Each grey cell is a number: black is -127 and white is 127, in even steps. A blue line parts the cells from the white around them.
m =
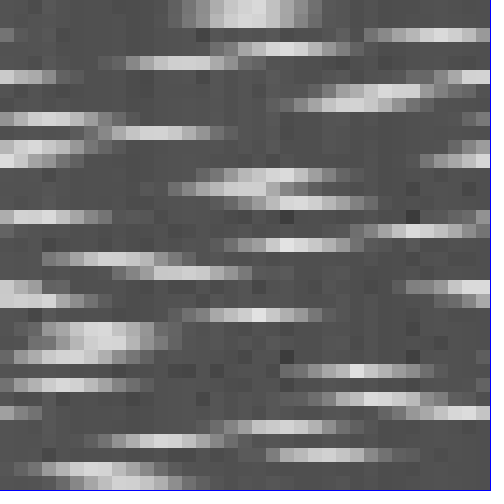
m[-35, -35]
-44
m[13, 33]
-56
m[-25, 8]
-39
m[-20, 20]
-66
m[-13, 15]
40
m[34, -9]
-46
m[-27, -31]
79
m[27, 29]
-55
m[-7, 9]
-57
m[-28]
[-50, -45, -44, -48, -45, -48, -47, -47, -46, -50, -49, -46, -45, -44, -45, -43, -47, -43, -45, -33, -22, 6, 36, 67, 82, 83, 71, 50, 18, -13, -30, -45, -46, -47, -48]
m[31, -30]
-43
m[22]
[-44, -45, -56, -40, -47, -48, -47, -47, -52, -50, -49, -46, -34, -15, 0, 40, 61, 77, 98, 72, 47, 24, -8, -34, -42, -49, -45, -50, -49, -52, -46, -45, -49, -49, -48]
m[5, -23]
-45
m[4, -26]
7
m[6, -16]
-40
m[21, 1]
79
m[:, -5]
[-46, -47, 78, -46, -46, -24, 24, -30, -46, -46, -46, -10, -46, -46, -49, -41, 80, -50, -46, -52, 3, -46, -46, -46, -49, -46, -17, -46, 12, 40, -46, -46, -46, -46, -46]
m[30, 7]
-47
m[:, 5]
[-48, -48, -48, -48, -48, -37, -49, -48, 57, -36, 23, -30, -48, -48, -48, 37, -48, -48, 35, -48, -48, 13, -48, 68, 54, 85, -48, 81, -48, -48, -48, -43, -48, 76, 7]
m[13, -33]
-45
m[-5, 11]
-46
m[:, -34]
[-45, -47, -38, -45, -45, 51, -51, -45, 49, -45, 79, 71, -45, -45, -48, 82, -41, -48, -45, -45, 48, 79, -45, -34, -45, 21, -45, 26, -51, 2, -45, -45, -45, -28, -45]
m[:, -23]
[-31, -30, -45, -45, 79, -45, -46, -45, -45, 73, -45, -45, -45, -17, -45, -45, -53, -48, -6, 72, -53, -45, -34, -27, -28, -43, -55, -45, -45, -45, -45, 82, -53, -36, 14]
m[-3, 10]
-49
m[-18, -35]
-46
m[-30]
[74, 51, 42, 11, -29, -37, -47, -47, -46, -51, -54, -46, -45, -44, -55, -42, -47, -43, -45, -38, -44, -48, -48, -43, -40, -51, -45, -44, -40, -23, -24, 6, 40, 82, 83]
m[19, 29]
-46
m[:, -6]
[-49, -47, 54, -47, -47, -23, 80, -13, -47, -47, -47, -42, -47, -57, -47, -68, 91, -39, -54, -46, 0, -47, -52, -57, -47, -63, 12, -55, 58, 23, -50, -47, -35, -51, -47]
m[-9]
[-44, -45, -44, -43, -45, -48, -47, -49, -56, -50, -49, -46, -55, -57, -45, -57, -47, -45, -45, -52, -21, -13, 14, 39, 56, 95, 69, 50, 28, 12, -17, -37, -46, -47, -48]
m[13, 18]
79
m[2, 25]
-48
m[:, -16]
[65, 65, -40, 85, -44, -38, -40, -33, -40, -42, -40, -52, 85, 42, 58, -51, -47, 73, -50, -40, -46, -44, 72, -47, -40, -45, -52, -45, -40, -40, 74, -42, -2, -48, -41]
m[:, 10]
[-49, -49, -49, -49, 38, -54, -53, -49, -49, 82, -49, -49, -49, -40, -51, -41, -49, -53, 55, 28, -53, -49, -49, 21, 18, -29, -49, -34, -51, -49, -49, 72, -49, 8, 68]
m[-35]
[-44, -45, -51, -40, -45, -48, -47, -47, -51, -50, -49, -46, -31, -10, 13, 45, 70, 82, 89, 65, 38, 11, -15, -39, -42, -49, -45, -50, -49, -49, -46, -45, -47, -49, -48]
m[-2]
[-41, -28, -12, 26, 51, 76, 87, 84, 59, 36, 8, -19, -36, -44, -45, -45, -47, -46, -45, -48, -49, -48, -48, -47, -49, -49, -45, -50, -49, -51, -46, -45, -47, -47, -48]
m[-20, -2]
-21

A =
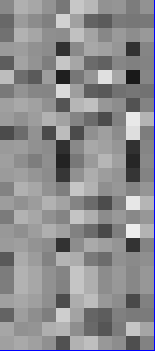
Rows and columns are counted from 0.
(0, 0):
9
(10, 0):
26
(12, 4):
-73
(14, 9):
103
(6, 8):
-14
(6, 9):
-9
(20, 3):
17
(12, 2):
21
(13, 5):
70
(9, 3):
-53
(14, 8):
1
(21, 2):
31
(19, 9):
7
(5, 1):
-17
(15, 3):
17
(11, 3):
15
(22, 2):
14
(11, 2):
-2
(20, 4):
2
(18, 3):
2
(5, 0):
61
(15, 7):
12
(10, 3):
12
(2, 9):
13
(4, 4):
70
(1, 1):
27
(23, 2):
20
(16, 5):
1
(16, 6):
-20
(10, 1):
29
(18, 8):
17
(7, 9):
-45
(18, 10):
15
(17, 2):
19
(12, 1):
32
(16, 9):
109
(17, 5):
13
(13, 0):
2

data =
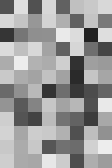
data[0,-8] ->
-45
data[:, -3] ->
[64, -31, 92, 86, -78, -85, -72, 55, -28, -47, -19, -50]
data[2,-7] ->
-9
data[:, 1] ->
[95, 68, -9, 63, 109, 44, 16, -38, -43, 38, 43, 42]
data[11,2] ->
39
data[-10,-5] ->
16
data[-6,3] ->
-76
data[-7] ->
[73, 44, 35, 65, 34, -85, 69, 38]
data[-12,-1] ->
88
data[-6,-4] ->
-17
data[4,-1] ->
26
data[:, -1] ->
[88, -7, 94, -58, 26, 38, -27, 105, 40, 17, 109, 28]
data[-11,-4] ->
47
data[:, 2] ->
[-46, 23, 15, 88, 50, 35, 57, 4, -60, 77, 72, 39]
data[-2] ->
[72, 43, 72, -41, -14, -19, 81, 109]
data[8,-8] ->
78
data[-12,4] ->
-30
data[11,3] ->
103
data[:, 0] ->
[-45, 87, -74, 91, 44, 73, -21, 20, 78, 83, 72, 78]
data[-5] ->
[20, -38, 4, 71, 35, 55, -47, 105]
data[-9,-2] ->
-17
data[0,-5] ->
87
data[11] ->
[78, 42, 39, 103, 76, -50, 46, 28]

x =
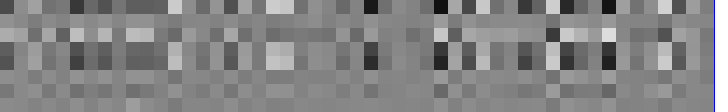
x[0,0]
-51
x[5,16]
12
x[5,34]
7
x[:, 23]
[4, 1, -13, 9, 10, 2, 8, 5]
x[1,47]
-9
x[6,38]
-3
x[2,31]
70
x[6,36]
0
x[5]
[14, 10, -2, 12, 2, 18, 8, 17, 5, 18, 17, 6, -10, 8, 7, 1, 12, -2, 7, -3, -2, 4, 2, 2, 10, 2, 16, 5, 6, 3, 6, 25, -3, 16, 7, 10, 8, 14, 6, -12, 26, 18, 9, 29, 4, 3, 1, -8, 14, 8, -2]
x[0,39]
78
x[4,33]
-50
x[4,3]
-12
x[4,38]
-21
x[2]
[44, 34, -16, 38, -30, 62, 14, 53, -5, 60, 54, -5, -21, 26, 8, -16, 39, -16, 5, -18, -9, -5, -9, -13, 20, -21, 26, 1, 4, -15, -3, 70, -32, 39, 30, 26, 29, 18, 15, -69, 73, 50, 26, 93, 7, -14, -10, -45, 34, 22, -6]
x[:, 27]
[-15, 7, 1, -4, -11, 5, 3, 7]
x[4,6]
-19
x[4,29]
4
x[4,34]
58
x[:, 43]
[-107, 24, 93, -73, -95, 29, -24, 18]
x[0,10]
-33
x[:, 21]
[-14, 7, -5, 0, -10, 4, 3, 8]
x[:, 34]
[72, 7, 30, 40, 58, 7, 12, 5]
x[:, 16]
[-47, 11, 39, -33, -40, 12, -8, 13]
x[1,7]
17
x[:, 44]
[31, 5, 7, 20, 25, 4, 9, 2]
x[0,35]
-15
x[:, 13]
[13, 6, 26, 7, 11, 8, 3, 6]
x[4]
[-44, 9, 32, -12, 2, -63, -19, -41, -7, -31, -30, -24, 61, 11, -15, 19, -40, 29, -5, 66, 58, -10, 14, 10, -19, 6, -83, -11, 11, 4, -12, -92, 36, -50, 58, -13, 5, -61, -21, 74, -76, -24, 2, -95, 25, -11, 18, 75, -39, 25, 1]
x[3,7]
-32
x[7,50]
5
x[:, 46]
[14, 4, -10, 15, 18, 1, 15, 5]

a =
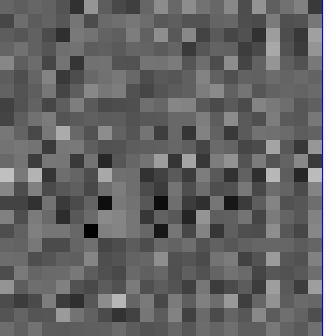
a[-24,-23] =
-26
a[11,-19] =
-9
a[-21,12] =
-27
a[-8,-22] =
-30
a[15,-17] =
-20
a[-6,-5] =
-44
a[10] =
[-12, -8, -12, -68, -7, -6, -33, -45, -44, -34, -32, -31, -24, -32, -58, -21, -27, -57, -52, 36, -39, -71, 23]
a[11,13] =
36
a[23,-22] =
-31
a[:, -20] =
[-29, -28, -52, -42, -57, 4, -8, -57, -3, -7, -68, -8, -74, -53, -12, -22, -9, -52, -42, -21, -19, -2, -41, -35]
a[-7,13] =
-17
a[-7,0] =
-26
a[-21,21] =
-67
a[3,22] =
21
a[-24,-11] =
-23
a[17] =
[-26, -28, -7, -52, -52, -26, -15, -58, -50, -35, -50, -22, -28, -17, -44, -30, -40, -30, -25, -25, -25, -35, -26]
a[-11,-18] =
-32
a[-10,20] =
-46
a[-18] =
[-29, -44, -33, -8, -58, -33, 8, -8, -2, -46, -57, -43, -35, -31, -2, 10, -30, -11, -41, -29, -25, -27, -21]
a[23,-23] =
-18
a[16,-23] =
-49
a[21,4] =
-67
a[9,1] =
-28
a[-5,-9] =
-45
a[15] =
[1, -49, -4, -22, -82, -39, -20, 10, 5, -9, -72, -29, -39, -91, 20, -33, -31, -11, -58, -4, -27, -40, 2]
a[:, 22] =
[-70, -8, 32, 21, -7, -28, -21, -31, -7, -29, 23, -69, 59, 4, -17, 2, 7, -26, 1, -17, 30, -24, -49, -15]
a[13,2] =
0
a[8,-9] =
-1
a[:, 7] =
[-34, -21, -28, -31, -13, -14, -8, -53, -35, 13, -45, -88, 40, -17, -113, 10, 0, -58, -49, -47, -35, 12, -52, -31]
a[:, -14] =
[-64, -8, -2, -26, -45, -23, -46, -48, -44, -42, -34, -25, -17, -17, -13, -9, -9, -35, -28, -22, -4, -26, -61, -35]
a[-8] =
[-49, -30, 0, -9, -9, -24, -124, 0, 4, -9, -24, -104, -9, -56, 3, -73, -32, -48, -50, 14, -40, -57, 7]
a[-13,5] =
-70
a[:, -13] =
[-25, -18, -30, -27, -11, -50, -57, -16, -39, -11, -32, -12, -77, -51, -40, -72, -24, -50, -25, -31, -47, -5, -9, -44]
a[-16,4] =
-43
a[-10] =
[-60, -60, -78, -12, -69, -52, -28, -113, -6, -13, -40, -114, -17, -67, -80, -9, -104, -68, -34, 4, -46, -41, -17]
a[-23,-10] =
-44
